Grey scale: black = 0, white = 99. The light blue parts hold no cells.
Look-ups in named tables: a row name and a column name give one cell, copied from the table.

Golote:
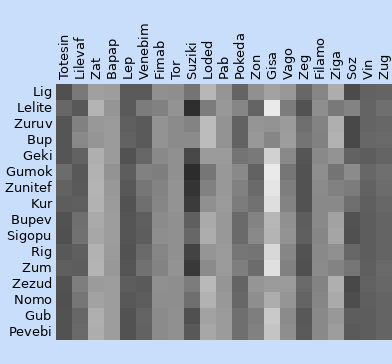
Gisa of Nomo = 67
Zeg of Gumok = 32
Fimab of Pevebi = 54
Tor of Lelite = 57
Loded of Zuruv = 73
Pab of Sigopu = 59
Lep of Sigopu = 33
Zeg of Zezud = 41
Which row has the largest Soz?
Gumok

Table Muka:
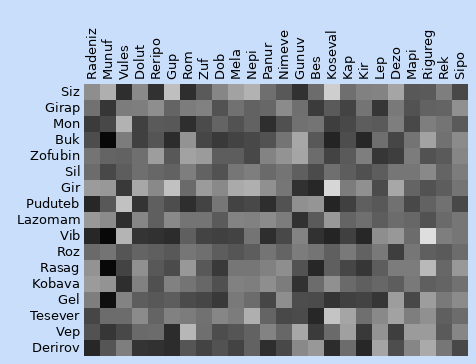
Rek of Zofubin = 35
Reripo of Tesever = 39
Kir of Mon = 36
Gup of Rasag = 29
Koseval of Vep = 41
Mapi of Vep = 60
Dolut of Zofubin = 43
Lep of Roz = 47
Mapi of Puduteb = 28
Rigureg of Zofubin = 32
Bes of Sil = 29
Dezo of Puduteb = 44
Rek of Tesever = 37
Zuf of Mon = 29
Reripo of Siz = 19
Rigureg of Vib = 86
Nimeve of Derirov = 28

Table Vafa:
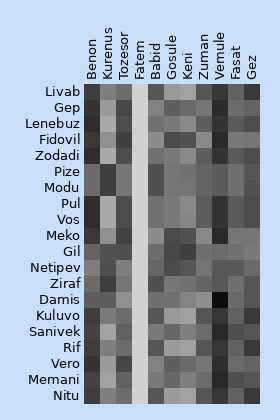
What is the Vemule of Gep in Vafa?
17
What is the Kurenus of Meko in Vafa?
56
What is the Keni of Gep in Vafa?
41
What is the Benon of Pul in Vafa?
18
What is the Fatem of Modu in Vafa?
81
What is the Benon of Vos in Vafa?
18
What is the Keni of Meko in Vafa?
32
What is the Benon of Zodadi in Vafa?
18
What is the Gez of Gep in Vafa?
39
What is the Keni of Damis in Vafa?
51
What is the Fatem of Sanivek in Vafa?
81
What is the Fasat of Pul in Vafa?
35
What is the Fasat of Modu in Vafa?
43
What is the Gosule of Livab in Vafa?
59
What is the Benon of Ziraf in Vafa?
41
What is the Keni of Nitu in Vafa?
63
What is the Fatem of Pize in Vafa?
81
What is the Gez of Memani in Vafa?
33

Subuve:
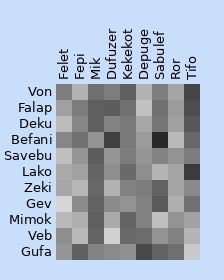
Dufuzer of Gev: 54
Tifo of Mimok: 63
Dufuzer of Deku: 51
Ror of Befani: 72
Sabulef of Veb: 57
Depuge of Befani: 60
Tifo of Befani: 40
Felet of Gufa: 58
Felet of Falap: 62
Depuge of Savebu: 58
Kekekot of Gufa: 56
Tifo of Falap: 30
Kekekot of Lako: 41
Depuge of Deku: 65
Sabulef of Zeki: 38
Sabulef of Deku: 46
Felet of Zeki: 65
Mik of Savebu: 36
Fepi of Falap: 48
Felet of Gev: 83
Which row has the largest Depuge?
Falap

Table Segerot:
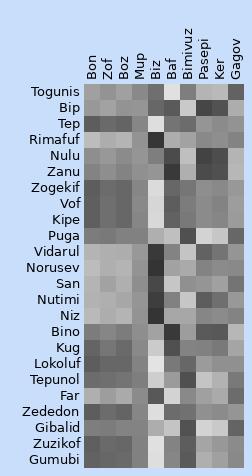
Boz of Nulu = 54
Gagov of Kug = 64
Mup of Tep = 52
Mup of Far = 54
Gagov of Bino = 71
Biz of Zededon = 86
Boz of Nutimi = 65
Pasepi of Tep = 58
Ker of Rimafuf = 55
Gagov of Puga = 40
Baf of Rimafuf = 67
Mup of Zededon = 52
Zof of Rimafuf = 67
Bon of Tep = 36
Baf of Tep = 45
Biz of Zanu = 58
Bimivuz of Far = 53

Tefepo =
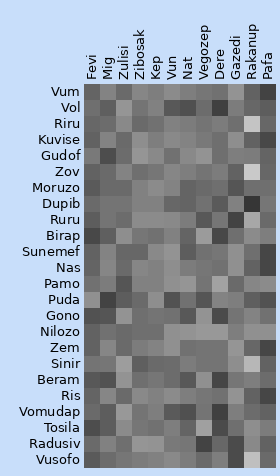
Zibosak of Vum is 52
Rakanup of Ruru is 65
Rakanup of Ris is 38
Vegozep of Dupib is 44
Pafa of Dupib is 46
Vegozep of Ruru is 34
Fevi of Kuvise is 38
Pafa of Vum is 26
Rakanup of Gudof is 48
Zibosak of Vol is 45
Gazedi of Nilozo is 49
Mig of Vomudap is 36
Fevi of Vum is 39
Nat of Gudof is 53
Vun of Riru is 50
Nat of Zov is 49
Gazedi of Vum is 57
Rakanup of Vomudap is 42
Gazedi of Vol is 48
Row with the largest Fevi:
Puda

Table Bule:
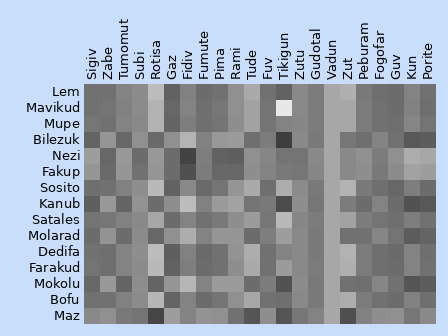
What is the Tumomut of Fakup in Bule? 58
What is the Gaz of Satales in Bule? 42
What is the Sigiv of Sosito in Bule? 43
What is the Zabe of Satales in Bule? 46
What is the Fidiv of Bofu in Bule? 51
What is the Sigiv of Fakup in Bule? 58
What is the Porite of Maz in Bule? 53
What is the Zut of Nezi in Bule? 53
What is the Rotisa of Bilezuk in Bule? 41
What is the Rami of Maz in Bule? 44
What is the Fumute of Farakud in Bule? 42
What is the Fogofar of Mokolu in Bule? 52
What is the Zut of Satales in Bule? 63
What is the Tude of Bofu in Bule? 65
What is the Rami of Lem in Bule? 56
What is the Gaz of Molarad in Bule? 56
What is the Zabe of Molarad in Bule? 57
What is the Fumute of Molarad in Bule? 51
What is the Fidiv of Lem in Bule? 50
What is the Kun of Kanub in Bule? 32
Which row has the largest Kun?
Nezi

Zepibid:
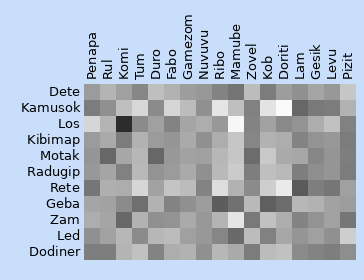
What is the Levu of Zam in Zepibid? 63
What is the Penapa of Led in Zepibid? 56
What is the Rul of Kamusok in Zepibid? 56
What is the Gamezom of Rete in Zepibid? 73
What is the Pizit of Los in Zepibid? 50
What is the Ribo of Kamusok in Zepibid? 89
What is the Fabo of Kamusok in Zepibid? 83

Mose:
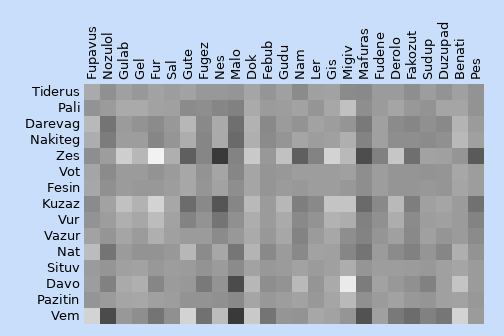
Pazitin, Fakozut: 59
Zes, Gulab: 80
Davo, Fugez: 47
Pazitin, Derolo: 63
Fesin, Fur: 59
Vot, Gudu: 59
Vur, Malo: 56
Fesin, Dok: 64
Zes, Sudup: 63
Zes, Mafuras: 30
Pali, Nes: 52
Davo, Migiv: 91
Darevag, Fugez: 53
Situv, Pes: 60
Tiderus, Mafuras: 53
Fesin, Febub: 58
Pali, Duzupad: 64
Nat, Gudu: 60
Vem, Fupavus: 82
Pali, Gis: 65

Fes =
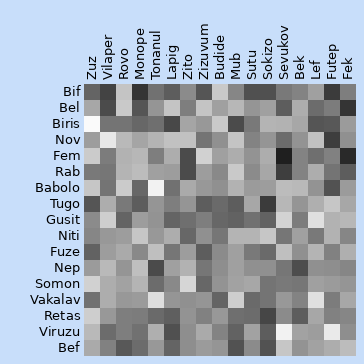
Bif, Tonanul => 44
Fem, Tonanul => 49
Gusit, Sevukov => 82
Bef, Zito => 55
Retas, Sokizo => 27
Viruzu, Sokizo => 36
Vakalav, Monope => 60
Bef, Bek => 57
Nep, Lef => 56
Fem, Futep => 50
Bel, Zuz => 65
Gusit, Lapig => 39
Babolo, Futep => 32
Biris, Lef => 33
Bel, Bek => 67
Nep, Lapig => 62
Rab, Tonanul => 62
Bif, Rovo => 76
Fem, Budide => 62
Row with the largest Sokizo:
Niti

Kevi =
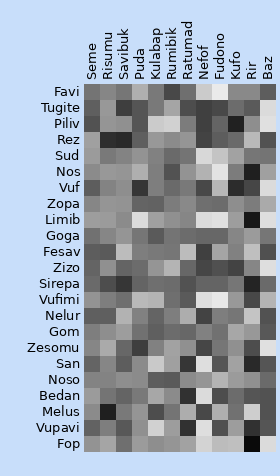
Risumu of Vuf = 51
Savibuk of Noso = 55
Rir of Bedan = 33
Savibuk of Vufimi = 43
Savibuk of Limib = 54
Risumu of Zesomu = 66
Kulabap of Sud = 50
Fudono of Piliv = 39
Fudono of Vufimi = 90
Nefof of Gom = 50
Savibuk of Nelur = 69
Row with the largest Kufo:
Fop

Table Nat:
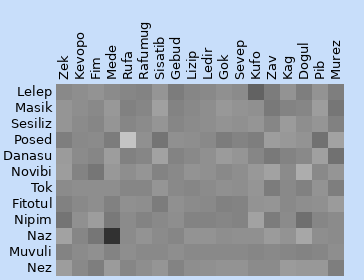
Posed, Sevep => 51
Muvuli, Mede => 51
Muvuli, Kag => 52
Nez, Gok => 57
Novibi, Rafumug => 58
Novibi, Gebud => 53
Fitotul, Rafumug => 55
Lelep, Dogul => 49
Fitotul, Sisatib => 48
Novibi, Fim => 46
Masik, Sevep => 57
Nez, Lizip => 55

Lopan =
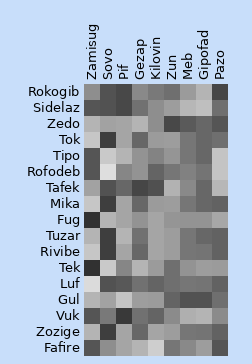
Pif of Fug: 64
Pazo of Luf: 38
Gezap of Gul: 61
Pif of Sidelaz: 28
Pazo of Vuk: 54
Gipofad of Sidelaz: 74
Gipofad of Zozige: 45
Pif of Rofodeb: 52
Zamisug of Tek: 19
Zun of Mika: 61
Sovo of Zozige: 24
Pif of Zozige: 64
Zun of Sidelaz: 61
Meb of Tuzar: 46

